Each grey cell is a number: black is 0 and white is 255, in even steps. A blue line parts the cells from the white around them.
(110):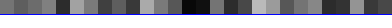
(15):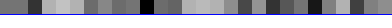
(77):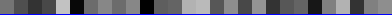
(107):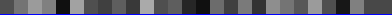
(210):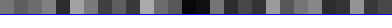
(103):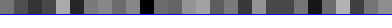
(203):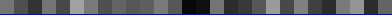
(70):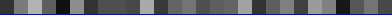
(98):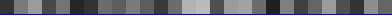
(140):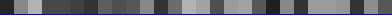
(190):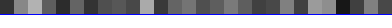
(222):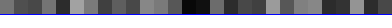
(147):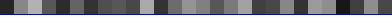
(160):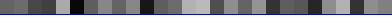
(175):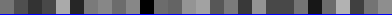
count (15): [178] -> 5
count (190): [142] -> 1

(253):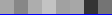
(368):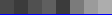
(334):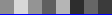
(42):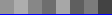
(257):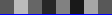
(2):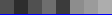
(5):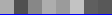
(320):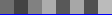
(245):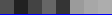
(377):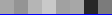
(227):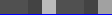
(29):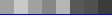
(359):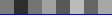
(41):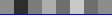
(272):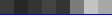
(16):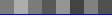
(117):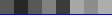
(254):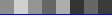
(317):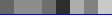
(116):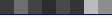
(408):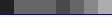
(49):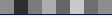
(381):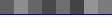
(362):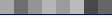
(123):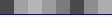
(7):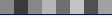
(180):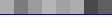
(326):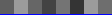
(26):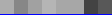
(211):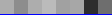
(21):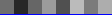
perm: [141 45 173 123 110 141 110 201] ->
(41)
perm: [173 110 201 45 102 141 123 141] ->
(49)
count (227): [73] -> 0
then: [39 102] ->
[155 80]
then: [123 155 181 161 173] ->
[73 95]

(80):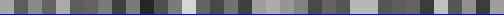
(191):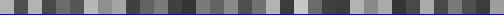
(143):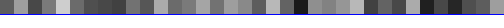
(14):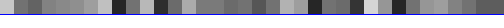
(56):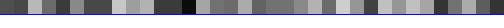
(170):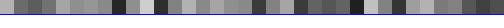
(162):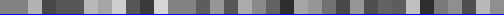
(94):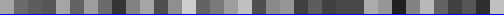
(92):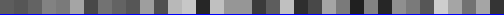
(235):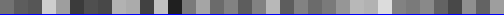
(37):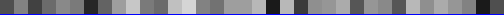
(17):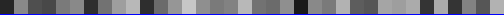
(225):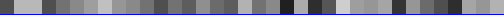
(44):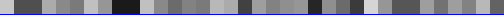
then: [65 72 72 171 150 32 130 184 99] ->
[65 86]
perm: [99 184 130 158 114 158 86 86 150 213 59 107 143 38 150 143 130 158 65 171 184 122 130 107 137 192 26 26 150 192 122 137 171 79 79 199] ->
(44)
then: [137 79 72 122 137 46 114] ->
[158 184]

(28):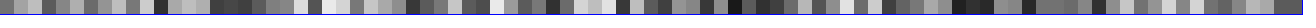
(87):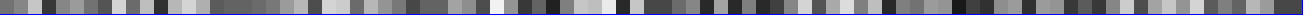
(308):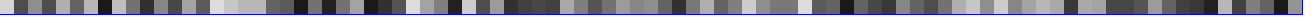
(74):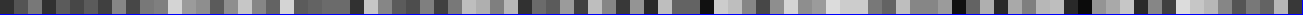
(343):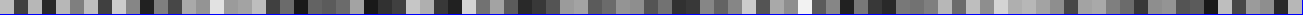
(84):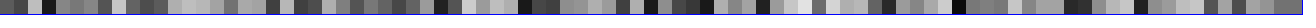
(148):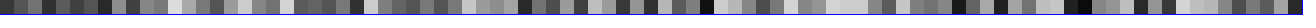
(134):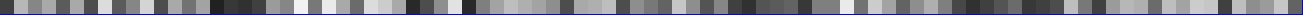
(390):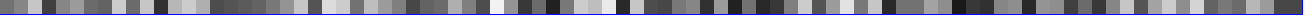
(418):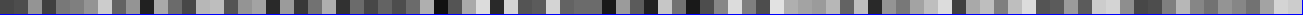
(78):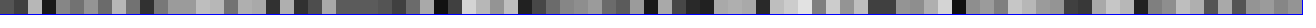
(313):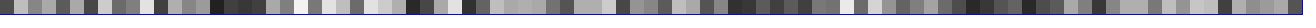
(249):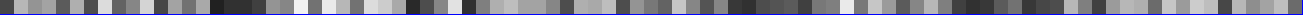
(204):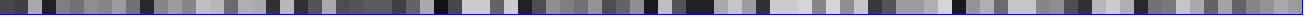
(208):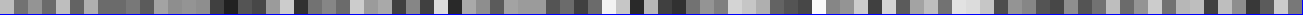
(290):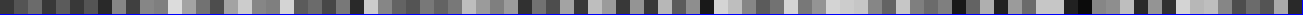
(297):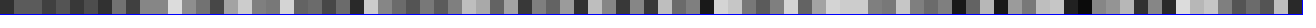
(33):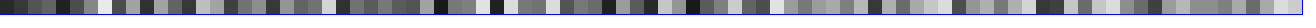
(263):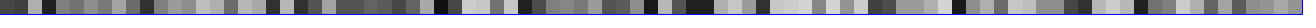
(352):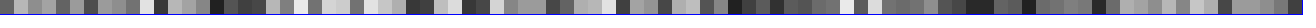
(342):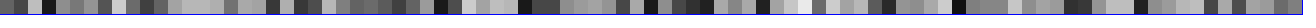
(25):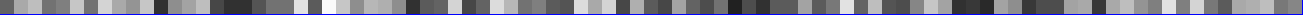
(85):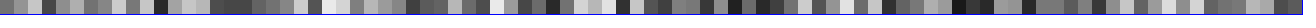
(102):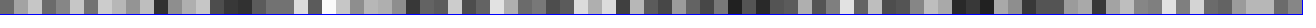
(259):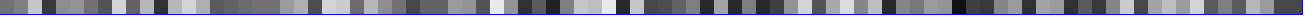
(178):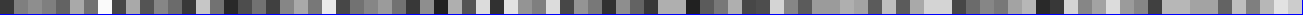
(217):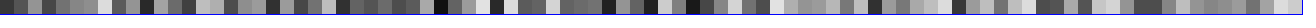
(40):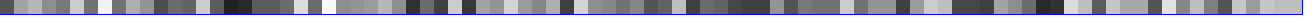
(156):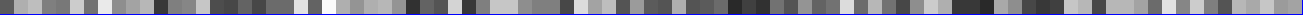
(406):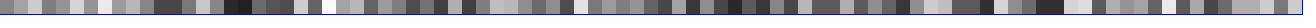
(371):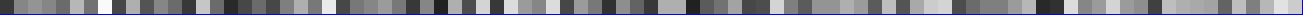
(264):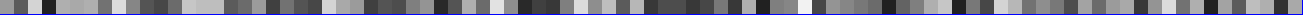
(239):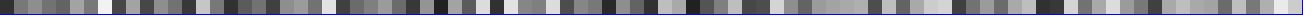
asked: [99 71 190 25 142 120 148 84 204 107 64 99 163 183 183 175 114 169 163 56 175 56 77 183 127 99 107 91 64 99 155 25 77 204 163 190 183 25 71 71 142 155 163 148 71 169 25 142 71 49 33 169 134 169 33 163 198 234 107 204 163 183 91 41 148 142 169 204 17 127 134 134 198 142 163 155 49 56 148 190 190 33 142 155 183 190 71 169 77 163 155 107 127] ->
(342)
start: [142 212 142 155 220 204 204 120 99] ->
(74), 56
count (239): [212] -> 3
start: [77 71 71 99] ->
(85), 16
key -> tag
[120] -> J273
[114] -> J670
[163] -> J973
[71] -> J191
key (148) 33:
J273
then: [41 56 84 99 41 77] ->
[91 169]
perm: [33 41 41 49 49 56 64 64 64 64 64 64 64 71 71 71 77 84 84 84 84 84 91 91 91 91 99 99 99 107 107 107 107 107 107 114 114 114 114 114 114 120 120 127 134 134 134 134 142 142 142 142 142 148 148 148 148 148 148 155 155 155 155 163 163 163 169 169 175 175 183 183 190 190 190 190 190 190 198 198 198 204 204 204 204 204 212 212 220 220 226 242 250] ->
(40)

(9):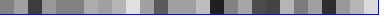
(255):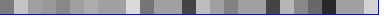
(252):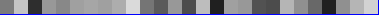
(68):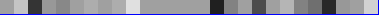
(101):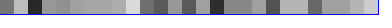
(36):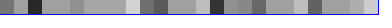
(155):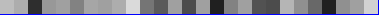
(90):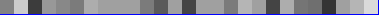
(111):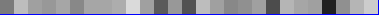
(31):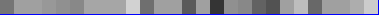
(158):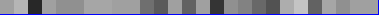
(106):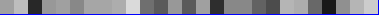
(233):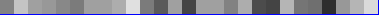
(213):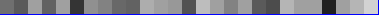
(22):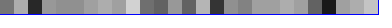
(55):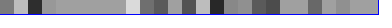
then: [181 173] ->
[104 25]
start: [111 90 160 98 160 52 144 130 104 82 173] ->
(158), 11
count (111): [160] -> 5

